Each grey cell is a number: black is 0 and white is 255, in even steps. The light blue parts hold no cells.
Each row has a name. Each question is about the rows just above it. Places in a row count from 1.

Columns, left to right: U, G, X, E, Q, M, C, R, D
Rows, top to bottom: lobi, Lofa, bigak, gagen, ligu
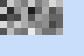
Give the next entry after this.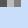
[115]
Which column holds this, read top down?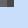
R
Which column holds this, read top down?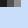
Q

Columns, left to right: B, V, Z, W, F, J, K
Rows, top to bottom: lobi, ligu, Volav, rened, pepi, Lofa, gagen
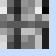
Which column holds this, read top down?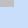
J
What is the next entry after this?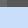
[105]
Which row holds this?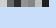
lobi
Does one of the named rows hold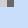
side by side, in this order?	yes
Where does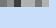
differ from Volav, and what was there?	4, [162]

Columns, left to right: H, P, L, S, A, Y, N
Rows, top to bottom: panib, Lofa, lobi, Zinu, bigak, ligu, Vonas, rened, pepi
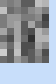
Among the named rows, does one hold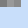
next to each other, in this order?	no
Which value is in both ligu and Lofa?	[108]
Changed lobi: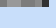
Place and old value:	7, [65]

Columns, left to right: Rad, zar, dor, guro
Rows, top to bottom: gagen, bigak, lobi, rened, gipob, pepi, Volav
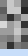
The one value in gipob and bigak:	[200]
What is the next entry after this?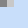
[170]

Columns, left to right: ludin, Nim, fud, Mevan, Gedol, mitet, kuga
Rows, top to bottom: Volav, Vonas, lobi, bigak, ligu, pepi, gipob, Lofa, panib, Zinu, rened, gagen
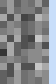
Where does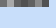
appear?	gipob
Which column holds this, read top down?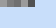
kuga
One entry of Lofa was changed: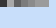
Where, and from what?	6, [139]

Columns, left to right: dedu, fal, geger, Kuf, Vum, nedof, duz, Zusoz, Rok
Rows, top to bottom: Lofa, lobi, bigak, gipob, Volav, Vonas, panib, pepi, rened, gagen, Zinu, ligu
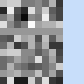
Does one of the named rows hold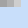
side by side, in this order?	no
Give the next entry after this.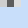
[55]

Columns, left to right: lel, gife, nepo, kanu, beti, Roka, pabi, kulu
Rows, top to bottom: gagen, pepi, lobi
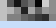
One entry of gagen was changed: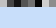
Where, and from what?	2, [84]
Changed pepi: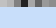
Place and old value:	3, [141]
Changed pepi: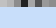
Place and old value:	6, [100]
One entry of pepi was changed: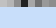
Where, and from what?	6, [100]
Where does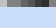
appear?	lobi
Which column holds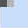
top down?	gife

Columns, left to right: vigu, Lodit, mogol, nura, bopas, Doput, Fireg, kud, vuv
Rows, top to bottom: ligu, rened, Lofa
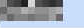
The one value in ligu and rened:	[144]
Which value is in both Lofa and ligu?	[144]
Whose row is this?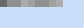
rened
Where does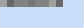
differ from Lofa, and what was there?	1, [144]
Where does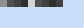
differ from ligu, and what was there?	4, [33]
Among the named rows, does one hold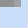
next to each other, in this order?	yes

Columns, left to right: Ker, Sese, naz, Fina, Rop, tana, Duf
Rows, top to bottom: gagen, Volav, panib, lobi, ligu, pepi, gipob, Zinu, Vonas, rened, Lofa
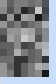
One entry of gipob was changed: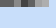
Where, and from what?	5, [82]
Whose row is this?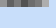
lobi
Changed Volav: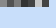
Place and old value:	4, [38]
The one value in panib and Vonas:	[51]

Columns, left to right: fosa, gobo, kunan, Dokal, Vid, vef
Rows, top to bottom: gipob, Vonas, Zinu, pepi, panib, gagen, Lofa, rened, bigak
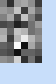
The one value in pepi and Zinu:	[72]
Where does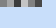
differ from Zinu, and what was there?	3, [72]
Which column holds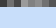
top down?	vef
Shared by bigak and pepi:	[113]
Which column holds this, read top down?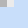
Dokal
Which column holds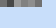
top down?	vef
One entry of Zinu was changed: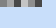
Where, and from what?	5, [129]

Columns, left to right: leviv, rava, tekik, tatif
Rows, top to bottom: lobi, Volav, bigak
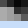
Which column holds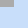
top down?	leviv
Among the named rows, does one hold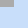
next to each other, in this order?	no
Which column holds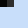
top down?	tekik
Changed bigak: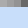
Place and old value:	4, [91]
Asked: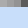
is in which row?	bigak

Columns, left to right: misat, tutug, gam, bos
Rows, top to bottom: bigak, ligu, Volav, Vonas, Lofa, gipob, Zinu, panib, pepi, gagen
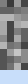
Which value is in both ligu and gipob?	[99]
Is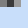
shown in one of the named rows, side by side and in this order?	yes
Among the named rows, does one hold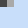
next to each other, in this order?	yes
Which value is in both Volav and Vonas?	[182]

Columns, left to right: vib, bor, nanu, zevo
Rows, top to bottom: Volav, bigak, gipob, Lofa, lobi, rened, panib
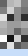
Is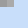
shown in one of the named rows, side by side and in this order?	yes
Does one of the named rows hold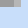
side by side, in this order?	no
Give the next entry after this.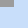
[170]

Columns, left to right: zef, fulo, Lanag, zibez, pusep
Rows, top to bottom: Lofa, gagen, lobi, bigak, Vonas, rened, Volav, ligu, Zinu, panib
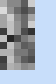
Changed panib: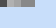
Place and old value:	5, [148]
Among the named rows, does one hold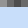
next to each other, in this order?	yes
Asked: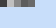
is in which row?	Volav
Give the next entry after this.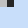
[77]

